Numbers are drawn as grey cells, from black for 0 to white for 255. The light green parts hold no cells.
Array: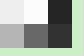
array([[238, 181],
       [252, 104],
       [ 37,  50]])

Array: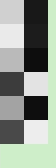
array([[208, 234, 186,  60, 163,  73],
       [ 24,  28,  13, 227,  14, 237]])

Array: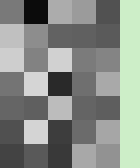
array([[121, 192, 206, 116, 101,  80,  67],
       [ 11, 141, 130, 213,  95, 212,  89],
       [172,  98, 209,  41, 188,  61,  57],
       [155,  96, 123, 111, 100, 107, 168],
       [ 81,  90, 132, 169,  94, 166, 146]])

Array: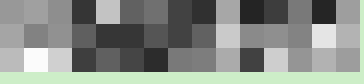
array([[152, 165, 187],
       [160, 130, 251],
       [142, 145, 208],
       [ 53,  95,  62],
       [195,  54,  96],
       [ 97,  54,  69],
       [112,  85,  44],
       [ 66,  66, 121],
       [ 48,  97, 125],
       [167, 202, 171],
       [ 36, 138,  65],
       [ 61, 143, 206],
       [121, 131, 149],
       [ 37, 229, 178],
       [158, 179, 157]])

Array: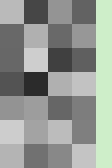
array([[186, 104, 103,  83, 147, 205, 180],
       [ 70, 176, 206,  43, 157, 163, 113],
       [148, 105,  64, 176, 102, 188, 136],
       [ 98, 151,  95, 194, 125, 127, 196]])

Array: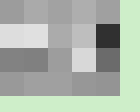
array([[156, 221, 130, 153],
       [170, 224, 128, 160],
       [162, 171, 157, 160],
       [174, 190, 216, 151],
       [160,  48, 107, 148]])
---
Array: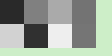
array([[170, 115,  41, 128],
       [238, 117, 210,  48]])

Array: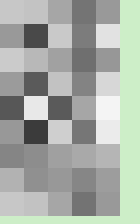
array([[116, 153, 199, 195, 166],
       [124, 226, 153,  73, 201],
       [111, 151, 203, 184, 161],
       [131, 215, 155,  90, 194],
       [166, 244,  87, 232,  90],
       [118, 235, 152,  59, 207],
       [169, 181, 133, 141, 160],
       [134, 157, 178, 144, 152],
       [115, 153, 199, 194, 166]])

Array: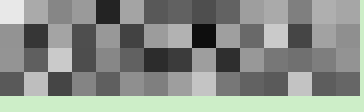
array([[175, 166, 232, 170, 134, 154,  35, 164,  88,  97,  78,  98, 158,
        170, 127],
       [162, 143, 147,  54, 164,  78, 152,  66, 156, 178,  14, 159, 105,
        202,  69],
       [126, 147, 148,  95, 202,  77, 135,  97,  44,  59, 158,  46, 152,
        119, 112],
       [ 93, 102,  89, 190,  69, 132,  95, 143, 127, 158, 196, 119,  98,
         90, 195]])

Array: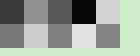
array([[  5, 210,  57, 146,  88],
       [225, 132, 119, 204, 129]])

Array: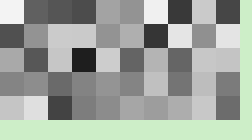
array([[202,  70, 243,  96,  85,  76, 163, 147, 240,  57],
       [144, 228,  80, 147, 203, 202, 147, 175,  53, 229],
       [199, 196, 169,  87, 198,  30, 205, 100, 180, 101],
       [189, 123, 132, 141, 106, 131, 148, 132, 192, 116],
       [200, 108, 197, 223,  67, 125, 140, 166, 157, 173]])

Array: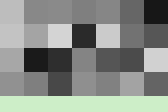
array([[102,  23, 189, 136, 138, 127, 134],
       [114,  86, 195, 164, 212,  42, 203],
       [ 75, 209, 167,  26,  46, 132,  85],
       [163, 100, 145, 127,  72, 143, 129]])

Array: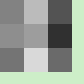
array([[187,  83, 130],
       [157,  48, 142],
       [217, 106, 116]])

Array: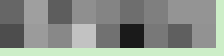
array([[148, 148, 102, 159,  93, 143, 132, 110, 127],
       [ 95, 146,  77, 155, 136, 194, 113,  26, 120]])

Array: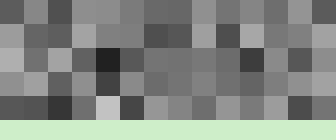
array([[148,  91,  92, 135,  80, 142, 140, 123, 105, 103, 144, 116, 133,
        110],
       [128, 162, 156, 101,  94, 163, 128, 126,  79,  86, 159,  78, 167,
        120],
       [ 87, 141, 175, 113, 163,  97,  33,  88, 116, 114, 120, 108,  61,
        138],
       [144, 162, 144, 160,  96, 143,  66, 138, 108, 116, 129, 112, 100,
        126],
       [ 76, 116,  87,  83,  54, 111, 194,  70, 150, 132, 110, 149, 122,
        156]])
